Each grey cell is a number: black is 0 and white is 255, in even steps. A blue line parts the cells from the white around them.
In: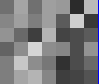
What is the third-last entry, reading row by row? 62
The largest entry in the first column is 147
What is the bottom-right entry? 83
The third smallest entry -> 56
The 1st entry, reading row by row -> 112
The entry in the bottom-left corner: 126
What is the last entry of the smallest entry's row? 186
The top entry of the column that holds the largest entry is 112
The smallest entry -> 43
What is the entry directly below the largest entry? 141
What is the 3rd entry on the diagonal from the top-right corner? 68
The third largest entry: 199
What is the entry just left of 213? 141

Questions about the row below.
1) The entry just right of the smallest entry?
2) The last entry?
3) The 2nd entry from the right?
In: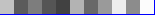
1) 179
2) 252
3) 140

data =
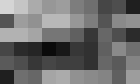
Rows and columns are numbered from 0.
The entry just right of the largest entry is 197
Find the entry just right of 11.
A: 24
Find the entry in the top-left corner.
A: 213
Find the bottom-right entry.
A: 157
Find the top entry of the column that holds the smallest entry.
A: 151
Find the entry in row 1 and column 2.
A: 145
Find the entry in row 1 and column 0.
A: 84
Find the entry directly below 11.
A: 70
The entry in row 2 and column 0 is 178
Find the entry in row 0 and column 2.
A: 171
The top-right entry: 31
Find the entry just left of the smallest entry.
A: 37
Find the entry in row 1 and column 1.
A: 157

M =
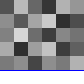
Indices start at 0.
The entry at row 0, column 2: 103
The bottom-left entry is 122
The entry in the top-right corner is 150
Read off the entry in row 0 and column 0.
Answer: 83
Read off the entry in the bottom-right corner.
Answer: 178
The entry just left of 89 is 142
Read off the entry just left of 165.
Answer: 89
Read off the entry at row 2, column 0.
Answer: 129
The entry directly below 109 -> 158

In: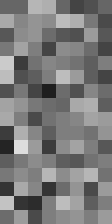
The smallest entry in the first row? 68
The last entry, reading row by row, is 155
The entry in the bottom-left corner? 108
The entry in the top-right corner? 102
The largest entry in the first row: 182
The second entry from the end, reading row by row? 126
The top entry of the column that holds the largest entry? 102
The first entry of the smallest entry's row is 80
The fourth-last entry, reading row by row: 140
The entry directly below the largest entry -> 120
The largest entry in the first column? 203
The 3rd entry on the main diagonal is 148
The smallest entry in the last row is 74
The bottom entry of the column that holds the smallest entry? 126
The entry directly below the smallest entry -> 108
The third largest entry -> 195
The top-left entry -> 102
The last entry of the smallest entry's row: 108
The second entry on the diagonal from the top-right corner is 120
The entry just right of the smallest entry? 108
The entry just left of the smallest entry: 68
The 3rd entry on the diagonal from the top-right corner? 80
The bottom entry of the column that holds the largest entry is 155
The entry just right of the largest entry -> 155
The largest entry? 221
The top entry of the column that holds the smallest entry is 175

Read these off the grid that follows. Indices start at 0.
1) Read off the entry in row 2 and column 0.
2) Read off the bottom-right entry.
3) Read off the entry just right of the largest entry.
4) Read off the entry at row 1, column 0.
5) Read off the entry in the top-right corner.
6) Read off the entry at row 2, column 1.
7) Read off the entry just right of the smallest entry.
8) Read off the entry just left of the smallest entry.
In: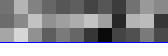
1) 166
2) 74
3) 145
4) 108
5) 137
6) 214
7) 68
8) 54

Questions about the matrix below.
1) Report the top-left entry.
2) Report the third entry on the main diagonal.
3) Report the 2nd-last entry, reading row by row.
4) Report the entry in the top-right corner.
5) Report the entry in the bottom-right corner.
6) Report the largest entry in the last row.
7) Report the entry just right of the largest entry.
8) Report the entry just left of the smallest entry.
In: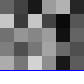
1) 100
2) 134
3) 24
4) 38
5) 92
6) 211
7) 142
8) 66

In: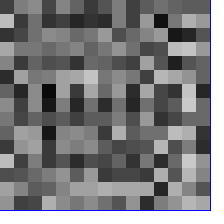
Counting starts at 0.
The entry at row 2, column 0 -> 51
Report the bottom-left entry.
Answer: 147
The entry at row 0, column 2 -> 139
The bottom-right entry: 167
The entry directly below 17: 153
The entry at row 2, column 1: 70
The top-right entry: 92
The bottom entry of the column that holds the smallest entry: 175
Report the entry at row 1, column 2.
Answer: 112
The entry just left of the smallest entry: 139
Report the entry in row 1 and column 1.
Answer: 58
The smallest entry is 10
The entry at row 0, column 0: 64
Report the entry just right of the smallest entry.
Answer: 161
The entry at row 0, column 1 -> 125
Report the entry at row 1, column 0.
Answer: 188
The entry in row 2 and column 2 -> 112
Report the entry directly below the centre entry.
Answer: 92
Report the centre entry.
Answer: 44

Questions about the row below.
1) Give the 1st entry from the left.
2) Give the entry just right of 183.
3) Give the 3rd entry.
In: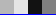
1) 183
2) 229
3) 18
